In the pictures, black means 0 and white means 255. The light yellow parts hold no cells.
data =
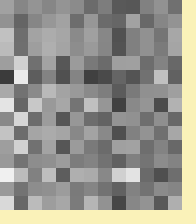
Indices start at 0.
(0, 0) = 161
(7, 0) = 228
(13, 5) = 122
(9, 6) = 163
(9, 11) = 112
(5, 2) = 93
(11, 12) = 131
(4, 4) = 87
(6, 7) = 126
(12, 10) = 106
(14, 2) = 187
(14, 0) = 217
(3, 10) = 145
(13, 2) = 141
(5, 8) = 101
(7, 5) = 116
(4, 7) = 107
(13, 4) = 156
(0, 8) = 89
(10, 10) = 110
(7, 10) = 149
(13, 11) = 139
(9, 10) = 147
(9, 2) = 165
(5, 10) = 113
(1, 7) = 107
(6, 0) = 169
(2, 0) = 193
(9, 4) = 165
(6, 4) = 163
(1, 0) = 146
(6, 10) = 144
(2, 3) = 172
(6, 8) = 91
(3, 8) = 83
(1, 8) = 102
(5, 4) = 80

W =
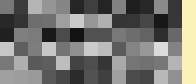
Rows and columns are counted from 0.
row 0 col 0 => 120
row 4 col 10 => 113
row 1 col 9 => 54
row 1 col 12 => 55
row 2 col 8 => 120
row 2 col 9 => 109
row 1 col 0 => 40
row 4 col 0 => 120
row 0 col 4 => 133
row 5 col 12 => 144
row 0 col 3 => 149
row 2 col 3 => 25
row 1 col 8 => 53
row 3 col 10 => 152
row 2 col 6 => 81
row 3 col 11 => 219
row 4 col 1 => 175
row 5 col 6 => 82
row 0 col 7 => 36
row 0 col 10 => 39
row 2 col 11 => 45
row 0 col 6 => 63

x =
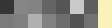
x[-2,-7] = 53
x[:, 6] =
[94, 114]
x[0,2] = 131
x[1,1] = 128

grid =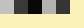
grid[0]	193
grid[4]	53
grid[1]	57

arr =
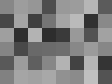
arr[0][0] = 135
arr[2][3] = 45
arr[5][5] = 139
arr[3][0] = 133
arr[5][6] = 192
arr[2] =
[159, 46, 179, 45, 58, 153, 82, 162]
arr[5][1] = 165
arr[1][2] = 63
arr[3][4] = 110
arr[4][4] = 179
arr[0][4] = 153
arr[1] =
[71, 164, 63, 117, 165, 186, 49, 137]
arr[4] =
[89, 156, 95, 135, 179, 66, 181, 52]

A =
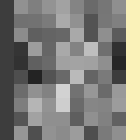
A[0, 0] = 61
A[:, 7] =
[118, 119, 143, 111, 143, 122, 106, 132, 129, 122]
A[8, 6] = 144
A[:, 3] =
[147, 123, 100, 102, 106, 83, 130, 147, 143, 146]
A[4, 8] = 38
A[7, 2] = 181
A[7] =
[61, 126, 181, 147, 206, 106, 134, 132, 156]
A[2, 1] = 140
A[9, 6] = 78
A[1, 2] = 114
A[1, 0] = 61
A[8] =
[61, 85, 162, 143, 143, 94, 144, 129, 97]
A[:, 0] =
[61, 61, 61, 61, 61, 61, 61, 61, 61, 61]
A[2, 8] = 91
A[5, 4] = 105
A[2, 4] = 103
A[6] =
[61, 108, 145, 130, 210, 114, 151, 106, 153]
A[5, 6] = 100
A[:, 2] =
[127, 114, 95, 157, 96, 35, 145, 181, 162, 79]
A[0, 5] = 132
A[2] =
[61, 140, 95, 100, 103, 169, 83, 143, 91]
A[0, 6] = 106

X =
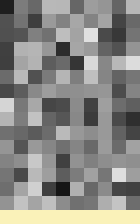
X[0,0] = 31
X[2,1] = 84
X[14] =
[147, 194, 164, 191, 140, 112, 118, 174, 196, 109]
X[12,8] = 222
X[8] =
[180, 125, 194, 101, 86, 136, 59, 153, 74, 47]
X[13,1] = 164
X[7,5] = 139
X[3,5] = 166
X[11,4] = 64
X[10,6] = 105
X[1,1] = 115
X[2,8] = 56
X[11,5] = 146
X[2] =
[80, 84, 128, 113, 190, 163, 224, 74, 56, 116]
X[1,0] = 81
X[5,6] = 191
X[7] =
[213, 120, 168, 70, 75, 139, 65, 159, 109, 95]
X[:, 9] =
[183, 105, 116, 148, 220, 118, 132, 95, 47, 68, 162, 143, 158, 65, 109]
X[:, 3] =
[184, 154, 113, 151, 93, 123, 157, 70, 101, 108, 134, 150, 158, 63, 191]
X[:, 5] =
[102, 167, 163, 166, 53, 126, 143, 139, 136, 152, 133, 146, 124, 176, 112]
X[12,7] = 118
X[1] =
[81, 115, 62, 154, 130, 167, 131, 164, 68, 105]
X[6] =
[72, 93, 137, 157, 142, 143, 147, 150, 76, 132]
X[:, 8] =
[101, 68, 56, 82, 184, 99, 76, 109, 74, 98, 107, 148, 222, 70, 196]
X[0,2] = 104
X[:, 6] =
[157, 131, 224, 154, 216, 191, 147, 65, 59, 141, 105, 128, 161, 104, 118]
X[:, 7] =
[149, 164, 74, 99, 135, 133, 150, 159, 153, 153, 155, 142, 118, 139, 174]
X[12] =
[117, 73, 185, 158, 93, 124, 161, 118, 222, 158]

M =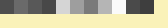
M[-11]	78
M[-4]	181
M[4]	213

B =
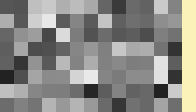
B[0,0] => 86
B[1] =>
[174, 87, 207, 231, 91, 133, 90, 196, 96, 111, 105, 142, 151]
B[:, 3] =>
[201, 231, 72, 80, 89, 139, 126, 180]
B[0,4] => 175
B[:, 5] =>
[188, 133, 124, 134, 131, 212, 108, 180]
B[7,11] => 164
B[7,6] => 153
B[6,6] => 38
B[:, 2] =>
[191, 207, 157, 77, 147, 165, 134, 116]
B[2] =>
[102, 145, 157, 72, 219, 124, 82, 108, 87, 93, 77, 127, 114]
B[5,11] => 224
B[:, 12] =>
[131, 151, 114, 51, 94, 50, 203, 110]
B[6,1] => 176
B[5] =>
[34, 79, 165, 139, 140, 212, 233, 133, 123, 140, 140, 224, 50]
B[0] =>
[86, 83, 191, 201, 175, 188, 169, 101, 58, 106, 98, 202, 131]
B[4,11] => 226
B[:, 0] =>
[86, 174, 102, 94, 97, 34, 191, 108]
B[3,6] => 151
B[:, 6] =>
[169, 90, 82, 151, 173, 233, 38, 153]

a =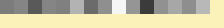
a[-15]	124
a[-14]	133
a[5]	179
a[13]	142

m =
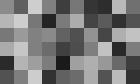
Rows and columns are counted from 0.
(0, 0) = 139
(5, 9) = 50
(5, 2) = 205
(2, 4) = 98
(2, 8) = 175
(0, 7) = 45
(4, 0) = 42
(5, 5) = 108
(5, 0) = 82
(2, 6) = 147
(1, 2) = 119
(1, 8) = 49
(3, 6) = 127
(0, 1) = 95
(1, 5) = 172
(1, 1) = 205
